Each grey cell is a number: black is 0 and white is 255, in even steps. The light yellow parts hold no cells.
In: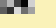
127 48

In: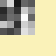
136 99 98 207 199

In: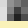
217 132 33

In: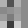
177 145 160 139

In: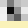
207 12 93

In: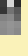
59 115 99

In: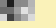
128 109 133
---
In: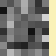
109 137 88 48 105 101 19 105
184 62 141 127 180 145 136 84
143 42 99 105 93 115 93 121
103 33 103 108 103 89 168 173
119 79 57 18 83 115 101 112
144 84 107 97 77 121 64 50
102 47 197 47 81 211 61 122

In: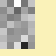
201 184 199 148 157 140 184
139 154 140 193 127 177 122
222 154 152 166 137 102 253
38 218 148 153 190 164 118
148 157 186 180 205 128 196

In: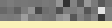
123 104 118
121 114 124
124 96 118
157 124 119
121 147 117
128 72 116
118 110 121
115 117 118
146 80 150
156 126 48
87 124 131
128 134 88
111 85 152
133 114 122
55 227 88
126 127 112

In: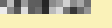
235 105
138 189
87 61
220 154
92 94
109 93
43 37
187 140
217 160
117 209
54 140
106 167
148 111

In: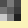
201 117 78
130 94 122
32 58 69

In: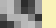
50 95 177 181
65 179 191 190
145 178 131 128
184 183 60 44
191 130 80 70
144 51 162 162

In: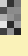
63 230 176 79 204
146 44 146 138 51
35 164 124 140 122
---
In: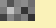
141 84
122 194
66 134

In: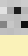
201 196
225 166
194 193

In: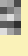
170 159
82 123
186 220

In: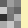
98 158
204 124
47 118

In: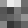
156 237
85 63
91 99

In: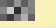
107 90
137 203
97 58

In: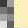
58 159
120 96
167 139

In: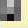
119 198
128 145
94 16
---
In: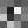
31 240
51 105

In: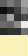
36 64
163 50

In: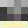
118 145
74 96

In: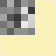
140 115
84 58

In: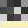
77 209
57 72

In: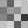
156 144
100 202

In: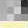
163 207
206 160
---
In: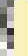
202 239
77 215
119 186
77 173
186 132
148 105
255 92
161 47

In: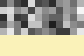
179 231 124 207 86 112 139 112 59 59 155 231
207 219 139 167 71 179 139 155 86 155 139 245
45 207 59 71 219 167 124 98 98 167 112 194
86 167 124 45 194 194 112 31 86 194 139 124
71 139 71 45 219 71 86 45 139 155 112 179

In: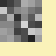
105 172 49 135 91 185
147 160 120 76 34 160
160 147 64 76 200 185
135 135 91 212 76 64
200 91 135 147 120 105
49 64 91 172 160 135

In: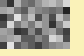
64 226 92 122 92 64 107 135 148 163
77 214 122 163 122 178 148 51 135 202
163 178 122 92 163 135 122 107 122 35
148 163 178 92 92 135 107 214 190 77
163 148 51 64 135 77 148 163 107 64
51 107 226 135 190 77 148 77 190 135
122 51 178 122 107 148 178 190 163 214

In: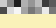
75 220 245 164 120 150 233 120
204 134 31 176 150 188 59 91

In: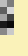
96 214
136 201
189 124
164 67
26 11

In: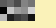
3 197 156 144 209
90 104 75 131 116
183 31 60 75 19
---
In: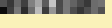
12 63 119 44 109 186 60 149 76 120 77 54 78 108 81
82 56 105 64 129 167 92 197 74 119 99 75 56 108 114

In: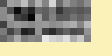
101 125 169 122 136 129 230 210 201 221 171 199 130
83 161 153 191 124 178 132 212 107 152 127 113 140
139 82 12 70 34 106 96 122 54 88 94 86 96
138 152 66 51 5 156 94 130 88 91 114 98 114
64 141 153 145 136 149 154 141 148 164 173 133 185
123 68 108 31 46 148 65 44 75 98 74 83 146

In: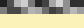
125 71 71 128 178 168 109 63 82 144 183 157
32 81 183 206 121 38 65 166 212 143 47 49

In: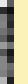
183 32
232 92
44 17
125 52
131 41
114 82
95 38
154 113
86 25
133 48
134 109
128 94

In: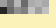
37 106 143 128 194 159 192
158 119 183 107 172 180 169

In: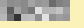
183 111 51 186 190 143 225 144 158 151
160 140 144 138 163 149 154 107 128 135
173 93 163 138 119 223 180 182 195 160

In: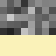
49 34 64 193 163 91 130 48
141 92 125 53 117 141 129 131
103 82 63 96 184 86 138 82
136 201 148 146 136 104 94 126
111 96 93 80 159 100 151 104

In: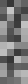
100 109 117 163
89 54 124 98
108 196 90 67
79 147 56 115
168 100 60 193
160 83 132 173
119 75 64 167
179 190 138 136
189 124 59 85
77 54 183 148
152 73 99 95
163 92 170 183
